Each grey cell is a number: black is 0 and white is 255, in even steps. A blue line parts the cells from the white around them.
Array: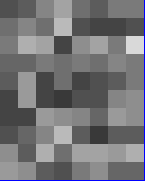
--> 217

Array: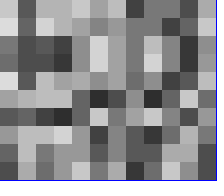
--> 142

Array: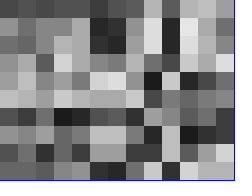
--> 134

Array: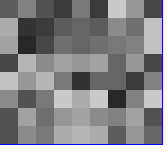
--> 193

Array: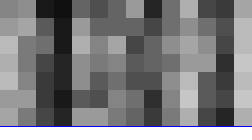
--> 186
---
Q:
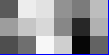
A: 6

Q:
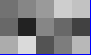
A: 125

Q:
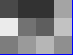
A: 182

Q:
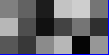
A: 5

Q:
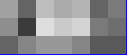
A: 89

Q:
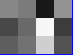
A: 207

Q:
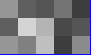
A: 61

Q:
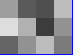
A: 188
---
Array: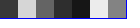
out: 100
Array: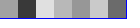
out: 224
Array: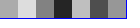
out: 130
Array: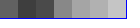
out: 74
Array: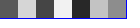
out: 69
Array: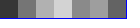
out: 177
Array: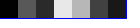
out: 42
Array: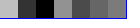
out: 0
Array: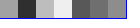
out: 189
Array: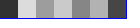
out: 157
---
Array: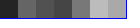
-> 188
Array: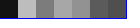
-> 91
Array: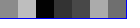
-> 171
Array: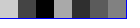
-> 91
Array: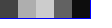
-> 98
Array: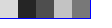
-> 195
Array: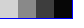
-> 61
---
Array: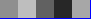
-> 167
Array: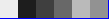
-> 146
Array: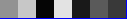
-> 57
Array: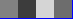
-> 109
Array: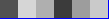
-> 202
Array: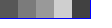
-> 65
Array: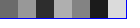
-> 219
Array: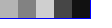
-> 17
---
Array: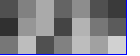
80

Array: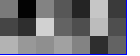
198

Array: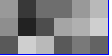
153

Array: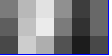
61

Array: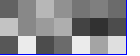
127

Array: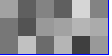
214

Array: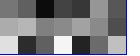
150

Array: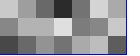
212
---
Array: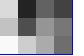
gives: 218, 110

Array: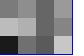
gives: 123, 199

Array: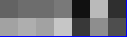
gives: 99, 78

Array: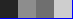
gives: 36, 206

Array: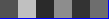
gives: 82, 110

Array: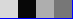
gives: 217, 119

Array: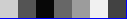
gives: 207, 66

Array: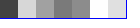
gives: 66, 224

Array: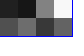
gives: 32, 99

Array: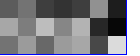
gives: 92, 219
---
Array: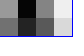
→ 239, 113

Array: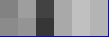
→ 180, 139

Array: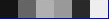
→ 238, 20

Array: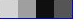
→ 85, 212

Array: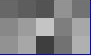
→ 114, 146

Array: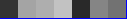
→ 114, 51

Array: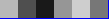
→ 119, 184
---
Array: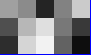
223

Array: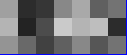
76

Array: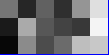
87

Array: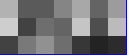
110

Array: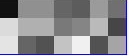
176

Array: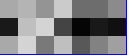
212
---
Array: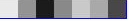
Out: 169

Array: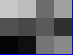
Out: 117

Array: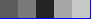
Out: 166

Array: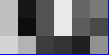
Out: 32

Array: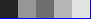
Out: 182

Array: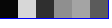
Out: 164
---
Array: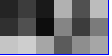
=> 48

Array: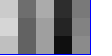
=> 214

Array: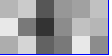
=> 232

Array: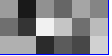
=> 111

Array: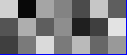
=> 84

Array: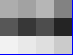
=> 87

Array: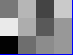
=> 234

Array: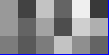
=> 153

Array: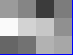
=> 250

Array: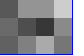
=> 106
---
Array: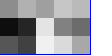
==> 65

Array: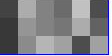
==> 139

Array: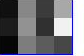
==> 125

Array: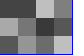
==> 149

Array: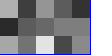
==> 115

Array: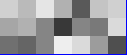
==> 101

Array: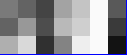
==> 217
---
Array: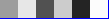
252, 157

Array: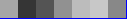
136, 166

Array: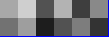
137, 114

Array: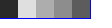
92, 41

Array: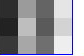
229, 56

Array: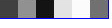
113, 64

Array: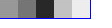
237, 152
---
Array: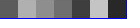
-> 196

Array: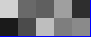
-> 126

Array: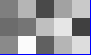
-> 181

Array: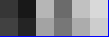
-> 172

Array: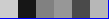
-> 74

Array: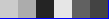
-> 97
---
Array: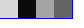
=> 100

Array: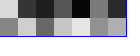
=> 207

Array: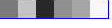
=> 165

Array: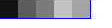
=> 123

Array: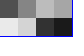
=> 188

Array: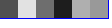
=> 153

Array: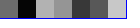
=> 149
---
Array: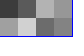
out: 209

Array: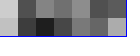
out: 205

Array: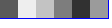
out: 238

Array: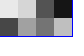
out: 233

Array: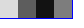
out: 220

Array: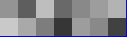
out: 201

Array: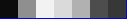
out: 242

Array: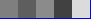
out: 219
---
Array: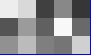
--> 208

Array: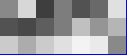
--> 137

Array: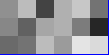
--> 218

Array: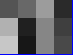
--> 73

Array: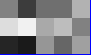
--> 160

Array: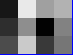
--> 118
